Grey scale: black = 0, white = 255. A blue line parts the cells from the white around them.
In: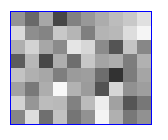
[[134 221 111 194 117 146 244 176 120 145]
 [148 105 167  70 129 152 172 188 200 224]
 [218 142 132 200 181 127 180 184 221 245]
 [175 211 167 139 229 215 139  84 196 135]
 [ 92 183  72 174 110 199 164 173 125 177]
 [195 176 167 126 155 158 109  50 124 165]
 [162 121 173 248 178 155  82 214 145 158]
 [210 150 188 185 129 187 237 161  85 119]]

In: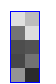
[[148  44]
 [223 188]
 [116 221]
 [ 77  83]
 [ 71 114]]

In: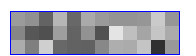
[[172 127 207 104  98  97 136 174 171 196  48 153]
 [155 145  99 182 104 170 154 148 148 150 202 150]
 [134  87  80 158  99 146  81 228 191 165 197 171]]

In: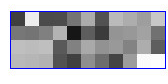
[[185 182 178  82  64 142 109  68 156 250 253]
 [ 63 237  75  76 116 172  82 186 173 158 199]
 [119 116 128 179  22  93  59 148 152 162 113]
 [191 188 191  89 129 169 146 153 131 173  94]]

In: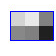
[[136 128  32]
 [211 233 129]]

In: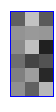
[[144  97 184]
 [ 96 194  90]
 [147 153 151]
 [139 192  32]
 [110  68  82]
 [128 158  40]]

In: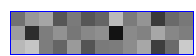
[[184 197 125 101 154  84 122 124 140 167  62 106 203]
 [113 152 165  86 122  86 101 186 123 148  58 106 120]
 [157  45 125 146 119 136 143  19 138 130 167 135 126]]

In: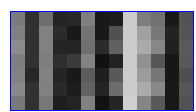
[[121  49 120  30  36 129  18  37 208 133  89  24  82]
 [123  49 110  36  40 128  25  29 204 126 114  25  83]
 [128  49 129  43  25 116  25  81 204 161 120  34  85]
 [139  49 129  36  36 112  43  97 204 170 135  33  90]
 [127  49 126  46  58 130  17  34 204 145  86  23  89]
 [129  39 130  36  25  92  31  89 204 156 119  23  79]
 [136  49 129  41  29  98  36 108 204 171 136  25  86]]
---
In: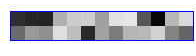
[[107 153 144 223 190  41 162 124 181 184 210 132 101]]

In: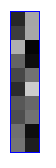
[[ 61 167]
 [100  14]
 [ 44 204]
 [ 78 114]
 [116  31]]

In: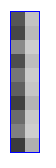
[[ 71 185]
 [ 78 189]
 [ 96 197]
 [107 200]
 [ 59 175]]

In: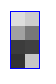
[[161 120]
 [ 50 198]]

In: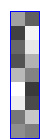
[[ 65 244]
 [ 82 178]
 [254  59]
 [119 199]]

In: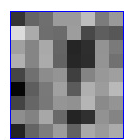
[[220 171 110 107 157  72  94  87]
 [176 133 171  99  39  45 148 113]
 [  6  94 121 160  91 175 156 185]
 [142 130 167 105  36  48 146 132]]
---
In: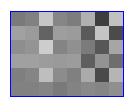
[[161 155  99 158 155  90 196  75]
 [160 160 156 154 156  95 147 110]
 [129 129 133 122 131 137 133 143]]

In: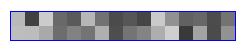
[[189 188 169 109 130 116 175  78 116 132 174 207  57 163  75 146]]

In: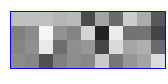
[[128 139 245 146 132 212  35 236 115 116  68]
 [140 134  80 128 142 136 202 118 149 164 219]]

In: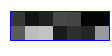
[[ 91 189 195  27  47  37 153]]

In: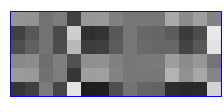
[[ 65  87 114  73 205  47  51  88 118 104 102  91  59  76 232]
 [136 140 110 126  81 143 144 129 118 121 122 158 140 151 116]
 [ 53  64 123  69 228  30  31  78 115 101  98  45  41  42 210]]

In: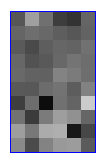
[[101 110 104  94  87  99]
 [103  82  89 104 116 109]
 [ 89  88 108 115  93 130]
 [114  59 123 158 145 102]
 [138  75 131 153 156  91]]

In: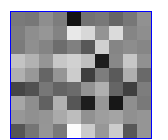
[[126 142 150 131 232 216 148 219 133 142]
 [195 178 149 199 209 191  28 136 199 145]
 [ 69  81 119  99 107 147 176 101  63 125]
 [151 144 149 170 189 145 158 164 144 149]]

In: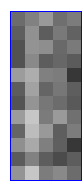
[[ 94 145  93 121  98]
 [ 82 137  93 103  91]
 [ 93 162 101 119  94]
 [156 198 123 154 112]
 [143 169 127  95  55]
 [148 198 124 137 108]]
